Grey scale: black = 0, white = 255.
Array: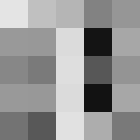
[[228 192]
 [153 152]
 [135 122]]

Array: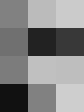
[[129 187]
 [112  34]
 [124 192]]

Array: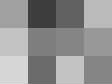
[[160  62]
 [195 127]
 [214 107]]

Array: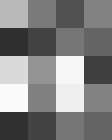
[[185 122]
 [ 47  66]
 [218 147]]

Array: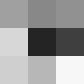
[[160 136]
 [215  36]
 [207 183]]

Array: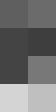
[[ 95 107]
 [ 68  62]
 [ 68 120]]
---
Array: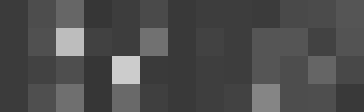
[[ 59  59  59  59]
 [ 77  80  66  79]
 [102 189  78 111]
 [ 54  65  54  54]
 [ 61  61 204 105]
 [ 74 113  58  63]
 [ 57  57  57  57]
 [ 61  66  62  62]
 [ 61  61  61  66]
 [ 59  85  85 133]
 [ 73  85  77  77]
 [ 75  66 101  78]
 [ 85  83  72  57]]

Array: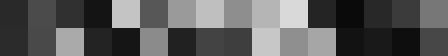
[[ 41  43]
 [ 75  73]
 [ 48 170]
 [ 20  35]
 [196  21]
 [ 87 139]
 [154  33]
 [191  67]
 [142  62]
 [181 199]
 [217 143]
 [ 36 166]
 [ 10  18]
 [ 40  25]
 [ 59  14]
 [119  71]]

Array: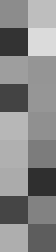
[[140  51 158  67 183 176 171  69 174]
 [190 219 149 150 144 124  47 130  93]]

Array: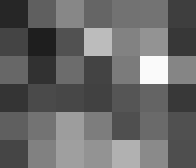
[[ 38  68 103  52  95  69]
 [ 95  30  49  74 115 129]
 [135  81 108  71 157 159]
 [101 188  67  65 125 147]
 [114 130 123  85  79 177]
 [115 147 250 100 106 138]
 [ 62  55 133  56  80  78]]

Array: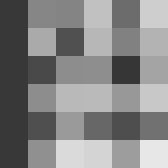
[[ 56  56  56  56  56  56]
 [134 170  73 141  79 144]
 [132  80 141 185 154 218]
 [193 183 142 186 103 212]
 [108 129  54 152  78 157]
 [206 179 164 200 113 231]]

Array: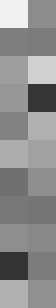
[[241 126 157 151 130 173 112 120 142  51 177]
 [140 123 208  53 176 161 142 117 136 123 144]]
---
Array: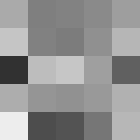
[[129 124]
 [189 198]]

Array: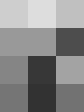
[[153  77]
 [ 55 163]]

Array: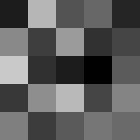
[[ 62 155]
 [ 48  28]]

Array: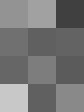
[[ 96  99]
 [125  91]]

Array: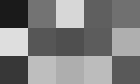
[[ 86  79]
 [190 174]]

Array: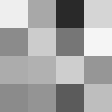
[[204 118]
 [177 206]]
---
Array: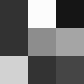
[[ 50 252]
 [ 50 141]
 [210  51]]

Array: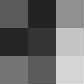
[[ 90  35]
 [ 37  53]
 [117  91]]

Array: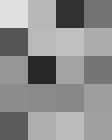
[[224 183]
 [ 84 185]
 [150  40]]

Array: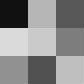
[[ 17 182]
 [218 202]
 [145  81]]

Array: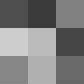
[[ 78  59]
 [204 186]
 [135 176]]

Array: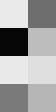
[[234 110]
 [  6 189]
 [233 223]]

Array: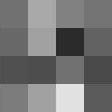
[[113 168]
 [104 161]
 [ 80  77]]

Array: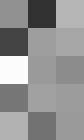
[[145  49]
 [ 67 158]
 [252 154]]

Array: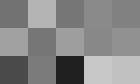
[[114 180]
 [161 118]
 [ 75 123]]
